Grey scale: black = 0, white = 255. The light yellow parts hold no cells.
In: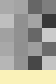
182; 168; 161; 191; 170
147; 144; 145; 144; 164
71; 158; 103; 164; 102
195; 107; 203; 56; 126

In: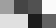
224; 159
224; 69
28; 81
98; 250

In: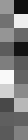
90; 95; 72; 209; 249; 126; 92; 149; 113; 153
129; 97; 184; 138; 99; 90; 19; 104; 238; 15

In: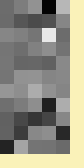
35; 98; 97; 111; 150; 117; 118; 117; 134; 107; 108
164; 60; 72; 124; 142; 146; 102; 110; 128; 86; 125
116; 136; 53; 142; 172; 147; 103; 129; 117; 75; 146
115; 142; 69; 32; 145; 133; 97; 142; 232; 81; 3
106; 40; 135; 173; 133; 136; 137; 115; 108; 134; 183

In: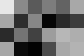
167; 42; 167; 231
11; 116; 45; 138
2; 65; 135; 90
76; 157; 6; 125
168; 183; 42; 99
179; 174; 60; 168

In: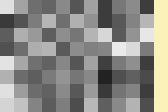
212; 224; 177; 227; 81; 93; 58; 224
194; 157; 108; 167; 110; 175; 83; 163
132; 108; 94; 112; 174; 153; 124; 110
92; 98; 123; 98; 180; 94; 182; 100
126; 138; 148; 135; 90; 142; 111; 137
77; 88; 118; 85; 140; 118; 176; 85
184; 155; 136; 162; 128; 180; 145; 161
95; 57; 34; 63; 133; 215; 60; 60
137; 116; 80; 122; 234; 90; 88; 119
179; 131; 96; 143; 218; 147; 131; 139
78; 61; 75; 61; 123; 231; 182; 61
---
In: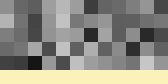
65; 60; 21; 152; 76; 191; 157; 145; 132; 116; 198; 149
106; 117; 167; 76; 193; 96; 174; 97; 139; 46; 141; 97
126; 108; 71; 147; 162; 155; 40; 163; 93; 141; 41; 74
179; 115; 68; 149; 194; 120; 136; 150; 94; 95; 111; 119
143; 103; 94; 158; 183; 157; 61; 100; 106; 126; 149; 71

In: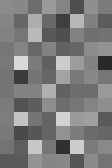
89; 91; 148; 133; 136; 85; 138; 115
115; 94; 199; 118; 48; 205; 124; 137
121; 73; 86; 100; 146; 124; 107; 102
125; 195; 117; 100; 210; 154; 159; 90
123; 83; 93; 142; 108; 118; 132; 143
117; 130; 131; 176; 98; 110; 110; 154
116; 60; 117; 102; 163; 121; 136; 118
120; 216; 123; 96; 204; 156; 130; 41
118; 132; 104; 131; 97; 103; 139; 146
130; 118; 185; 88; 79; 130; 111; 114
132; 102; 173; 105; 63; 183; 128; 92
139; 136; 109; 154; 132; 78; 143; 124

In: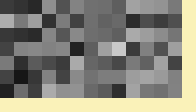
33; 109; 62; 171; 144; 146; 105; 91; 46; 163; 119; 112; 130
67; 22; 55; 130; 67; 138; 114; 125; 125; 157; 164; 154; 129
122; 47; 91; 74; 59; 170; 102; 92; 72; 122; 97; 162; 67
67; 132; 136; 130; 135; 34; 95; 160; 201; 59; 128; 81; 159
56; 49; 42; 134; 86; 137; 110; 106; 95; 170; 157; 140; 117
173; 121; 158; 50; 124; 65; 111; 98; 105; 44; 77; 61; 79
59; 51; 40; 143; 82; 131; 112; 110; 94; 162; 152; 147; 121

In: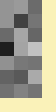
113; 130; 116
99; 89; 170
145; 120; 116
30; 164; 194
106; 166; 102
148; 65; 117
148; 154; 107

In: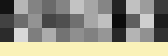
43; 216; 126; 172; 115; 143; 129; 150; 39; 180; 145; 49
66; 108; 147; 69; 79; 112; 167; 192; 11; 94; 207; 29
19; 182; 131; 106; 132; 195; 166; 133; 35; 193; 156; 59

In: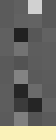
91; 127; 84; 91
93; 59; 37; 98
93; 37; 107; 91
91; 131; 90; 92
90; 83; 92; 94
96; 115; 93; 94
96; 33; 87; 98
91; 98; 99; 88
91; 96; 209; 88

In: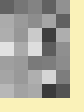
183; 162; 169; 58; 83
165; 153; 175; 213; 125
159; 154; 122; 125; 140
226; 171; 222; 93; 143
174; 151; 202; 62; 174
171; 154; 141; 165; 96
98; 118; 131; 97; 145

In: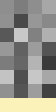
144; 85; 157; 65
195; 79; 199; 167
124; 103; 180; 58
152; 98; 156; 84
88; 200; 129; 176
145; 73; 151; 137
142; 125; 142; 167
